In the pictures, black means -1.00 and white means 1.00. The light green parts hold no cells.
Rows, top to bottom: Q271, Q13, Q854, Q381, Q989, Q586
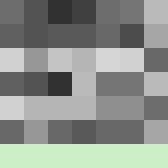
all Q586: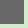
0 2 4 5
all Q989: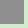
4 5
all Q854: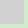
0 5
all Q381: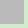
3 6
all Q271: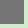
5
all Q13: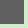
0
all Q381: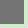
4 5

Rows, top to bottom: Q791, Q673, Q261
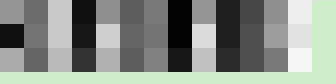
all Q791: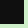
3
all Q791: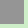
0 8
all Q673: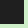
9

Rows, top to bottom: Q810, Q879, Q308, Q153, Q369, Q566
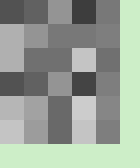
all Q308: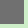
1 2 4
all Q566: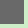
2
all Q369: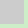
3

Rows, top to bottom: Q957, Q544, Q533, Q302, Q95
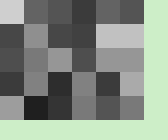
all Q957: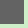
1 4
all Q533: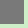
1
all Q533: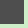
0 3
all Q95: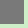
3 5
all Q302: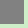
1 3

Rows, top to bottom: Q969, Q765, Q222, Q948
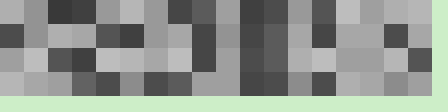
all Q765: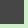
8 10 13
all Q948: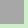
1 15
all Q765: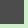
0 16
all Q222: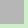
5 16
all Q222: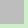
1 4 7 13
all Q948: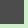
4 6 11 13

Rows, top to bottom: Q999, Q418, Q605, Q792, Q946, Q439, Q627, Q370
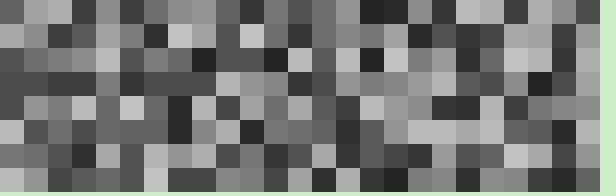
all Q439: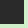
7 10 23
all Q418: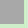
0 21
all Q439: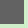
5 6 13 21
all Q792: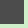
0 1 6 7 8 13 20 23

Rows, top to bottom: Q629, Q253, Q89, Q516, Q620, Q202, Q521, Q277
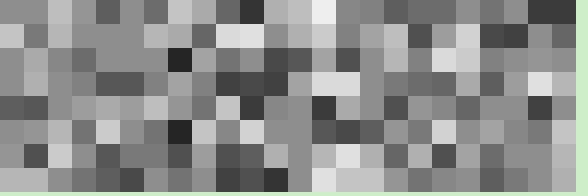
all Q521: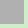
11 15 17
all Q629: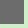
6 17 18

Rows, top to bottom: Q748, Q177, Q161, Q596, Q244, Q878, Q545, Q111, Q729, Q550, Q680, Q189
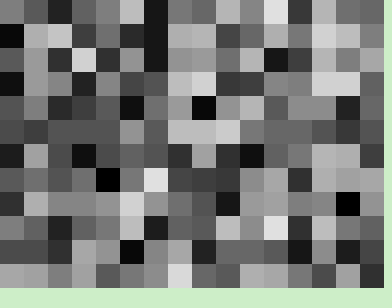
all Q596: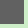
15
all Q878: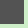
2 3 4 13 15
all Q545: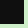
3 10
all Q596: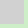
8 13 14

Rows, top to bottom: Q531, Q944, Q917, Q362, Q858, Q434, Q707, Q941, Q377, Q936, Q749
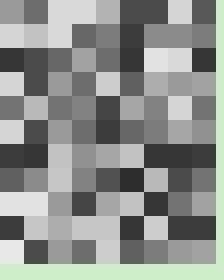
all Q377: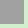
8
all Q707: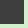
0 8
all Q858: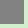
3 6
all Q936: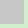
1 3 4
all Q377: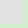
0 1

